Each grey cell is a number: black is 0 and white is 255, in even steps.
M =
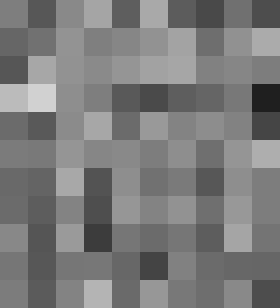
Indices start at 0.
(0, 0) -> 126
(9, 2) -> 118
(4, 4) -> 107
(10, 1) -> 91
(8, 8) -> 165
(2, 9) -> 125
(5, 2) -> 149
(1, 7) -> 110
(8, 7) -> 93
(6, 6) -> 122
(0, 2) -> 137
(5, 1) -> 121
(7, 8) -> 152
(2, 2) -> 146
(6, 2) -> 168
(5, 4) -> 137
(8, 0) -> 136
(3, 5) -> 74
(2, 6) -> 166
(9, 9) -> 102
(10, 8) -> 137
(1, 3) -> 127
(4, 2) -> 139
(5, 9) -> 174
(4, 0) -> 107
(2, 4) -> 149
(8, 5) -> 107
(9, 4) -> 103

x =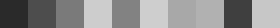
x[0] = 42
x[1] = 77
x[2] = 122
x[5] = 206

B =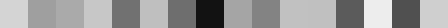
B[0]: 212
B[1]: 159
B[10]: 193
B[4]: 113
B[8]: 165

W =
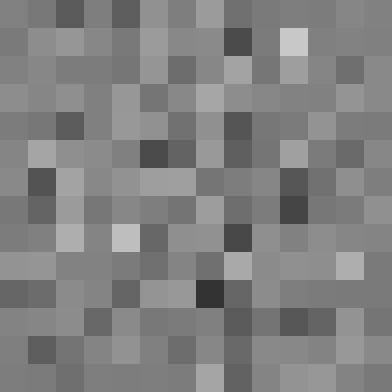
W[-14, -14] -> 129
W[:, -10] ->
[94, 121, 118, 151, 152, 128, 146, 135, 190, 123, 101, 138, 146, 125]
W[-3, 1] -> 134
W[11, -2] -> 147
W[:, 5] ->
[145, 155, 149, 117, 145, 75, 158, 126, 103, 112, 148, 120, 128, 126]
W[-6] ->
[124, 128, 174, 132, 190, 103, 143, 145, 72, 143, 129, 141, 134, 132]
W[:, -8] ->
[126, 136, 109, 136, 113, 99, 159, 116, 143, 132, 152, 123, 109, 124]
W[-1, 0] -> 125
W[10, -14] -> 102
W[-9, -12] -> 143
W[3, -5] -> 135
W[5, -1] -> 135
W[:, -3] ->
[124, 128, 133, 129, 147, 123, 113, 119, 141, 142, 123, 100, 131, 151]
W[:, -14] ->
[129, 122, 129, 141, 124, 133, 137, 120, 124, 147, 102, 131, 127, 125]
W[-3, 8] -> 91
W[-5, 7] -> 112
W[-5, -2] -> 174
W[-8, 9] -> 134
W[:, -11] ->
[126, 135, 124, 128, 128, 139, 136, 119, 132, 130, 132, 104, 132, 126]
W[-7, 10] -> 69
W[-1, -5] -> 132
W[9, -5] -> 139
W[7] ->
[120, 100, 155, 119, 135, 126, 116, 157, 110, 124, 69, 119, 123, 144]
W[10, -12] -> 139
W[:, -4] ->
[126, 200, 158, 130, 123, 160, 86, 69, 129, 144, 126, 87, 136, 147]
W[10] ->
[102, 108, 139, 132, 101, 148, 152, 51, 102, 140, 126, 123, 122, 122]

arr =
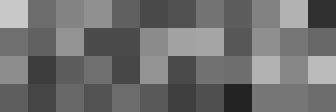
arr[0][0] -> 200
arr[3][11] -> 109
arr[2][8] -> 110
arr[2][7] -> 114
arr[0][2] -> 132
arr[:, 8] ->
[93, 87, 110, 35]
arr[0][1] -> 108
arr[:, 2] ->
[132, 147, 93, 103]
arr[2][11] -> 186
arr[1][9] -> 143
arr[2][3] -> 111
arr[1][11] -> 103
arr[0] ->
[200, 108, 132, 144, 96, 73, 81, 115, 93, 129, 179, 48]
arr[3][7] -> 80
